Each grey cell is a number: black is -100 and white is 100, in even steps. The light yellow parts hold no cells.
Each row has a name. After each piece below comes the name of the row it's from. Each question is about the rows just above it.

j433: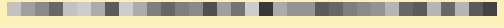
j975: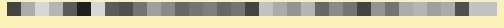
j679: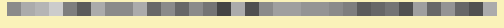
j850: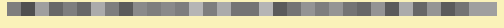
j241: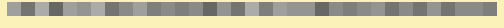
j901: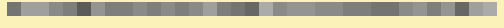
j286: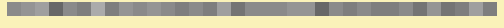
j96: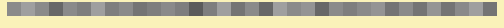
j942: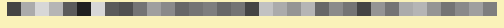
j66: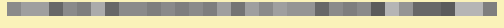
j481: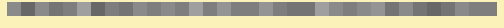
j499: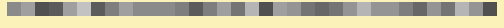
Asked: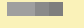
j901
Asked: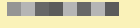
j433
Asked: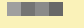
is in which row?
j96
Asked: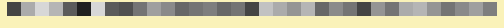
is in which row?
j942
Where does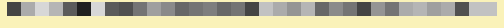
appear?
j975

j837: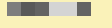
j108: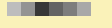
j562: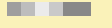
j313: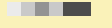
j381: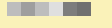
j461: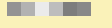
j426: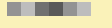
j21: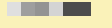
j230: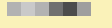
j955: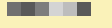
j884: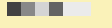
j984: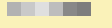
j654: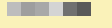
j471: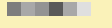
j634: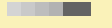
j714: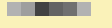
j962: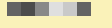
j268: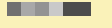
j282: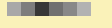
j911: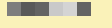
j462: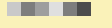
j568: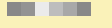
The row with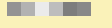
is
j461
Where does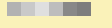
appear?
j984
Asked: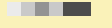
j313
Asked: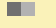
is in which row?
j714
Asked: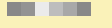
j568
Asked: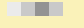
j313

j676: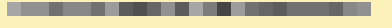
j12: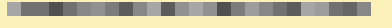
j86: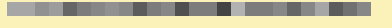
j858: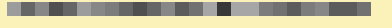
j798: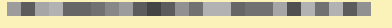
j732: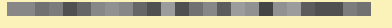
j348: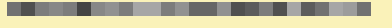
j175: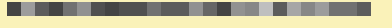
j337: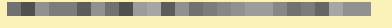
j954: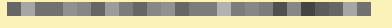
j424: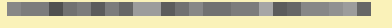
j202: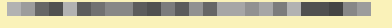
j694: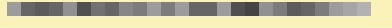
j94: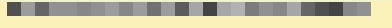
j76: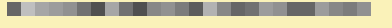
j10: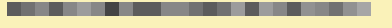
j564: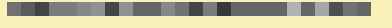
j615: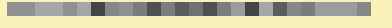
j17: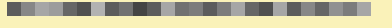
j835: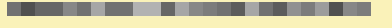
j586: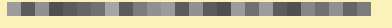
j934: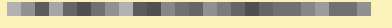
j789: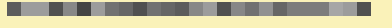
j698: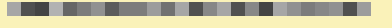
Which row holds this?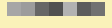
j17
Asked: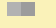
j202
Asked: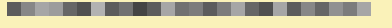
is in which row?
j17
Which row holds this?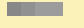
j337
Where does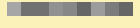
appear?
j954

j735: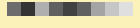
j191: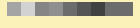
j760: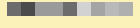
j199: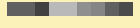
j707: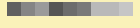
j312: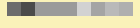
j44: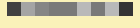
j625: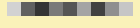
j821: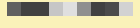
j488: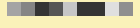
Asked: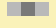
j44
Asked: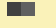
j735
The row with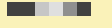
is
j821

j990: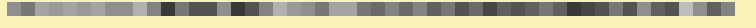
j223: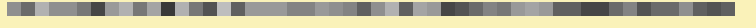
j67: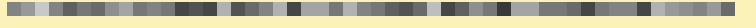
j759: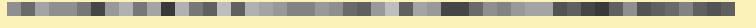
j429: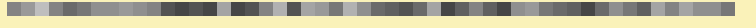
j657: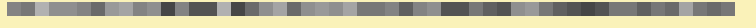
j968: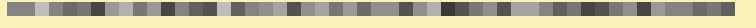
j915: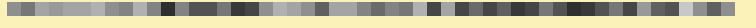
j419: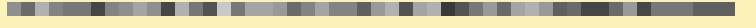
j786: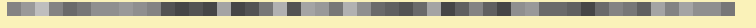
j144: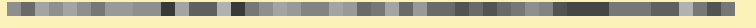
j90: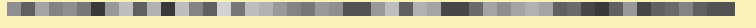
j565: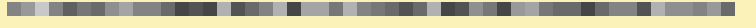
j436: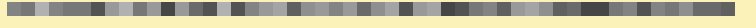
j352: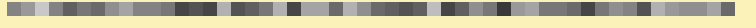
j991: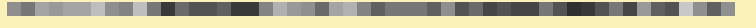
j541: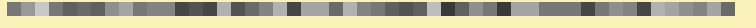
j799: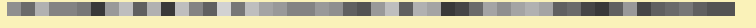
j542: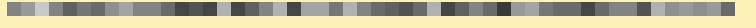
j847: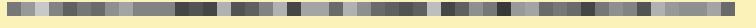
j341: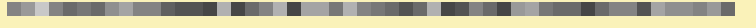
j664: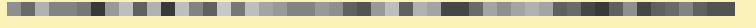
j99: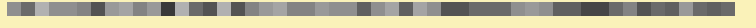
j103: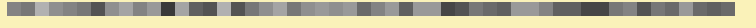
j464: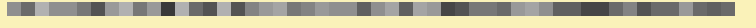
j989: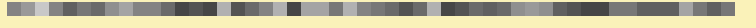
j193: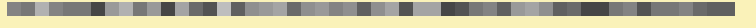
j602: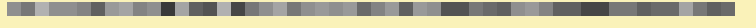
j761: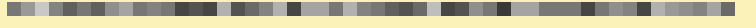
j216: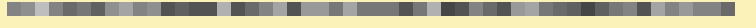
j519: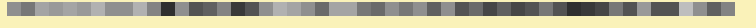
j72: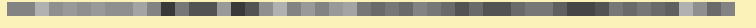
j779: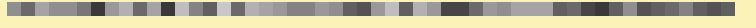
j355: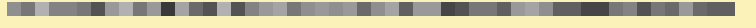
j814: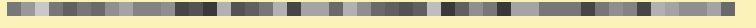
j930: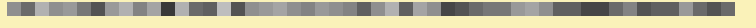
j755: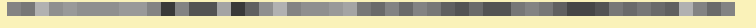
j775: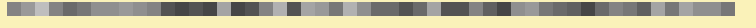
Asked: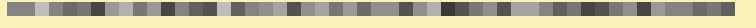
j968
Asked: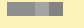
j72
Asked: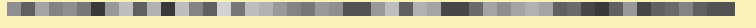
j90
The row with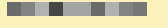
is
j541
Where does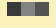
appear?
j755

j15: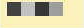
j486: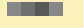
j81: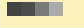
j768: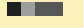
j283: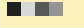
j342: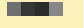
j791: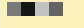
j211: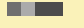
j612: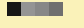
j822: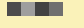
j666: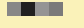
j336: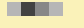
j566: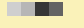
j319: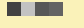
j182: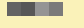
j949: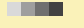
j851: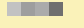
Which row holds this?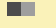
j822
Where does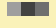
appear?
j822
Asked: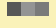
j182
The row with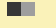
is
j15

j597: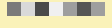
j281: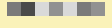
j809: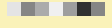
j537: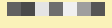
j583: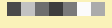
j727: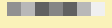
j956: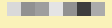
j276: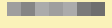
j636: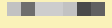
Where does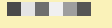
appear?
j537
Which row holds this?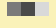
j281

